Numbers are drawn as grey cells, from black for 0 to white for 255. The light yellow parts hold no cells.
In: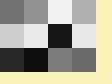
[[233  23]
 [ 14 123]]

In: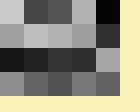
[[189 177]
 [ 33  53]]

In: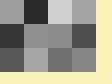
[[143 139]
 [165 111]]

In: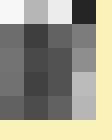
[[62 98]
 [72 82]]

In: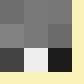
[[121 107]
 [238  27]]

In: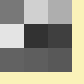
[[50 63]
 [94 88]]
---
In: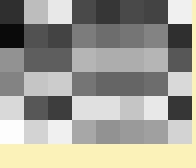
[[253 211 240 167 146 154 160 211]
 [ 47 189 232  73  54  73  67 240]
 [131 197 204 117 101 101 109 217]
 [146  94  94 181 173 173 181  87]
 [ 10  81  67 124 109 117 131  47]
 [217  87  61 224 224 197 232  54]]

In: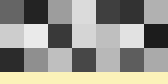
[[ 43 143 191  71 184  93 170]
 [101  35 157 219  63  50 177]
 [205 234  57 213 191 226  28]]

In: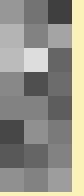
[[180 130 164]
 [144 130 157]
 [ 87 101 130]
 [ 71 144 122]
 [136  79 108]
 [187 221 101]
 [130 130  93]
 [151 114  63]]

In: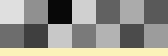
[[109  63 200 122 179  75 156]
 [222 144   8 208  97 171  89]]

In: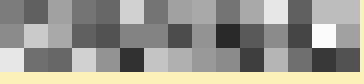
[[139 202 169  96  82 131 131  76 147  41  89 139  69 250 161]
 [124  96 161 116 103 209 116 161 169 116 169 230  96 189 189]
 [230 110 103 209 147  49 195 175 153 139  62 181 110  55  82]]

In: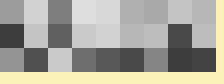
[[148  80 202 110  88  73 133  61  67]
 [156 210 126 222 216 176 169 196 183]
 [ 61 196  96 202 210 183 189  73 189]]

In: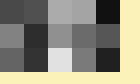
[[100  51 225 122  32]
 [ 73  80 171 164  17]
 [130  45 144 107  86]]

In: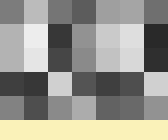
[[ 63  55 208  84  63  78 208]
 [130  78 138 172  98 105 146]
 [124 187 117  92 159 165 111]
 [179 229  70 138 194 216  47]
 [179 237  55 146 202 222  41]]
